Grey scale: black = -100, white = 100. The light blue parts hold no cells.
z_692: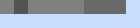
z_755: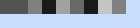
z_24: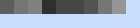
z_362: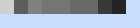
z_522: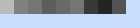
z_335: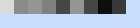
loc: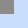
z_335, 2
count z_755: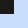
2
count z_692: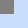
5

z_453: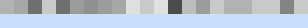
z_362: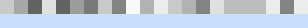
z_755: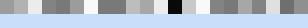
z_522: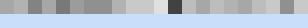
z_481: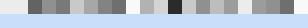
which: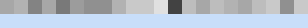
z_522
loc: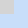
z_481, 12

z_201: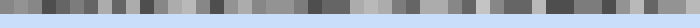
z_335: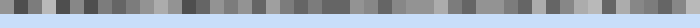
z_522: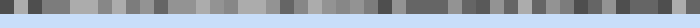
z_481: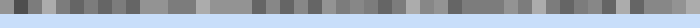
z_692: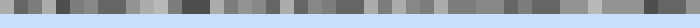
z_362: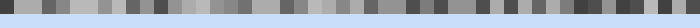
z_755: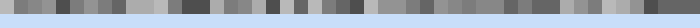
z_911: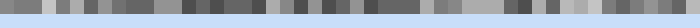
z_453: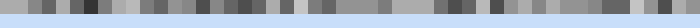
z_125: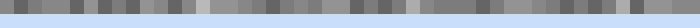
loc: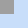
z_335, 20
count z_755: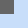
10
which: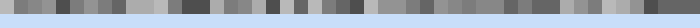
z_755
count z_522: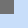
0
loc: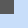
z_522, 35
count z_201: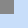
7
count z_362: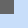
5

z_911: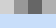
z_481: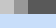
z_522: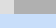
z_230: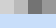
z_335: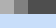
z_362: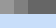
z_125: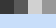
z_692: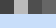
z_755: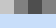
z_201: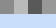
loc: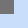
z_230, 3
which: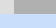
z_522
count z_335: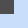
2
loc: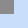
z_201, 1
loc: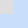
z_522, 1
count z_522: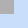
3

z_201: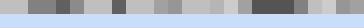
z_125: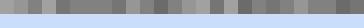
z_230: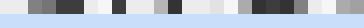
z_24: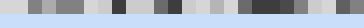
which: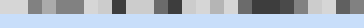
z_24
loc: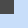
z_24, 21
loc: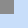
z_201, 6
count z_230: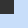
3

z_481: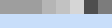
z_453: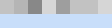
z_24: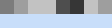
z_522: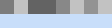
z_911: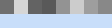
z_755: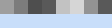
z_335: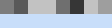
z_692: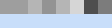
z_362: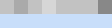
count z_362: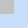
5
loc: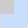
z_911, 6
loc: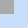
z_362, 2
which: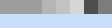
z_481
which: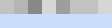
z_453
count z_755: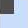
1
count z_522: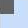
2

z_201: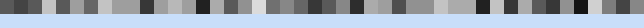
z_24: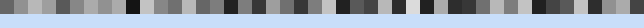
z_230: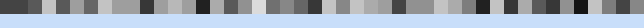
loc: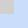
z_201, 43
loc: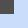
z_201, 29

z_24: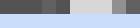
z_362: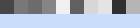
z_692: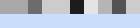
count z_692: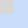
0
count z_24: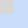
3
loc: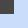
z_362, 1
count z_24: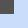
4

